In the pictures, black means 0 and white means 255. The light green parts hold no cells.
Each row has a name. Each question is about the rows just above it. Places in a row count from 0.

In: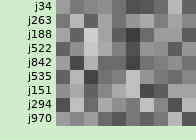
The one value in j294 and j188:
[107]
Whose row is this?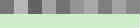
j263
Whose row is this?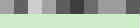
j188
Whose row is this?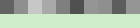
j522

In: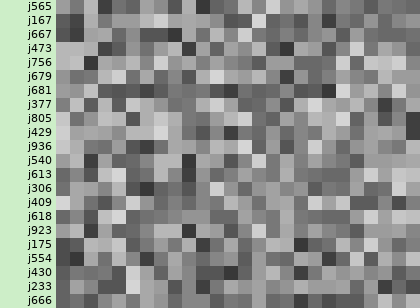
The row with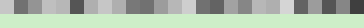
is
j805
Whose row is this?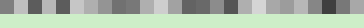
j377
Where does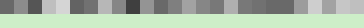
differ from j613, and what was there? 1, [134]
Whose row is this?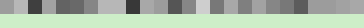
j540
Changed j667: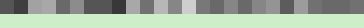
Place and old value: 16, [127]
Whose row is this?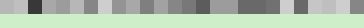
j756

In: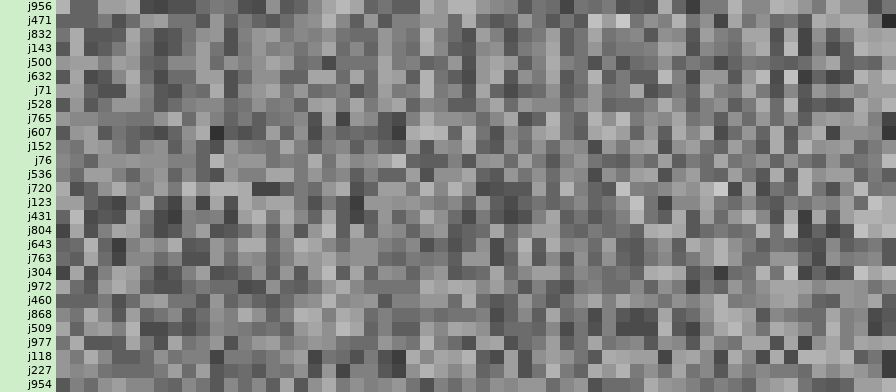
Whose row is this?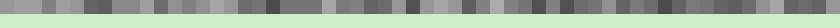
j500
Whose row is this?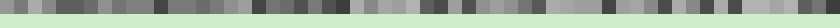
j118
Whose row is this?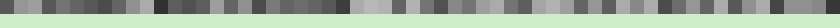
j607
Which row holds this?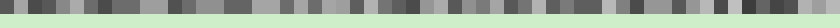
j632
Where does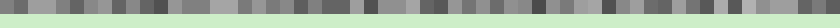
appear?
j536
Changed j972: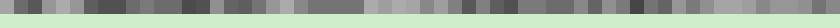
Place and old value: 38, [128]

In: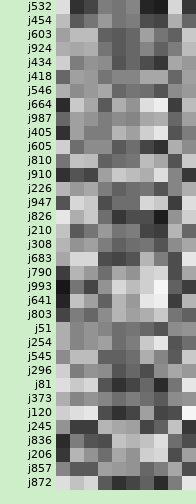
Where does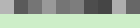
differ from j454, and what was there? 0, [188]
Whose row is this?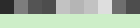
j836
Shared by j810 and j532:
[117]
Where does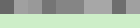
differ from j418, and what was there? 8, [103]

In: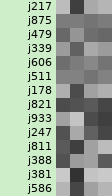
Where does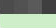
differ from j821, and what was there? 3, [70]
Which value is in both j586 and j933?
[161]
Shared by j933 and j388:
[161]
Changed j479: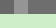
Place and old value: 3, [104]
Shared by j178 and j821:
[76]
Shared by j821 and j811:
[90]

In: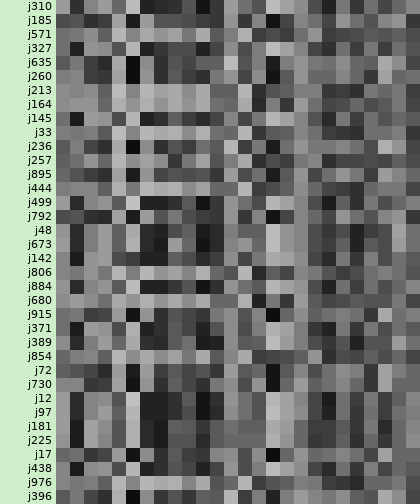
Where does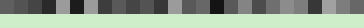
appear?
j72
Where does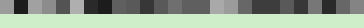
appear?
j181
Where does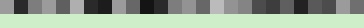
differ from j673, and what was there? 12, [132]
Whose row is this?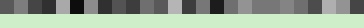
j236

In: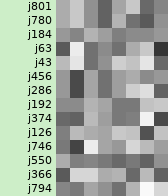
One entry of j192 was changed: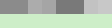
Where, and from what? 2, [179]
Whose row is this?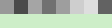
j286

